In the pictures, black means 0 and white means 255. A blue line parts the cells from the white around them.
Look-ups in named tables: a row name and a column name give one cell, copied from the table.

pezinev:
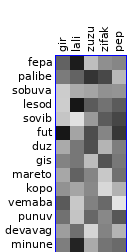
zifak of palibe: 72
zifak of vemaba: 105
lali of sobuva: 171
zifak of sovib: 91
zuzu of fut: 77
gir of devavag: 158
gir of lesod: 205
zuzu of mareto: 133
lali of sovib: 225
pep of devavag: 180
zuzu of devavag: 213
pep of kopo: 178
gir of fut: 23
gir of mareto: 167
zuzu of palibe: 52

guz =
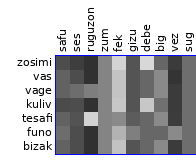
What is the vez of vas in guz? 52
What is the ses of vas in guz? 77
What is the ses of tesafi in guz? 83
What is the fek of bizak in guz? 195
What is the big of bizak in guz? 138
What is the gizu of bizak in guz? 84
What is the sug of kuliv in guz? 110
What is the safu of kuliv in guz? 75
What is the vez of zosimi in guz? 59
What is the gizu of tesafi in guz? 92
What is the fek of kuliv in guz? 199
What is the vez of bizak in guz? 59
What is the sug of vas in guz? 110
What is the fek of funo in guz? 179
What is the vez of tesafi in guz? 60

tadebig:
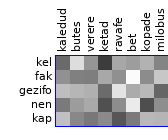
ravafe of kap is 86
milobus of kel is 132
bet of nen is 235
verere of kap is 120
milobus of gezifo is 102
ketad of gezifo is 107
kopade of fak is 140
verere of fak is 126
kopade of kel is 178
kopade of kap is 184
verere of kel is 149
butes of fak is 128
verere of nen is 169
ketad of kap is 138
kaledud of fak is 145
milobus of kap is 181
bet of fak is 251
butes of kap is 136
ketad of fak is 168
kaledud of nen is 122

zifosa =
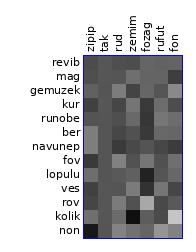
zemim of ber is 81
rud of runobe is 79
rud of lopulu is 89
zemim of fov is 82
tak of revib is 86
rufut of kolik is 75
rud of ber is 71
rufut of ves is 118
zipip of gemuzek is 97

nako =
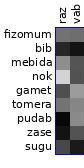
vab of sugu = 26
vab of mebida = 84
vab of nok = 82
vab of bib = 20
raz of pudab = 8
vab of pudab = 138
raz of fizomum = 114
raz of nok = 211

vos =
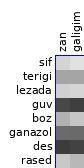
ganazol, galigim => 106
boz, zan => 177
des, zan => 60
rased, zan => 200
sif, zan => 212
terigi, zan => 165
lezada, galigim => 213
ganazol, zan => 107
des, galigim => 66
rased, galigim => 184
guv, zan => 72
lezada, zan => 208
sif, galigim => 225
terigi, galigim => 165
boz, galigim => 197

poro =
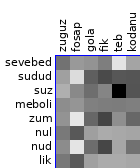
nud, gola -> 109
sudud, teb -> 87
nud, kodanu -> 113
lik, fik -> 171
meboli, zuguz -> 141
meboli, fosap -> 149
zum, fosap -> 230
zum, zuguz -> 147
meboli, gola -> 128
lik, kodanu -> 167
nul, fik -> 171
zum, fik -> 68
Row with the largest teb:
sevebed

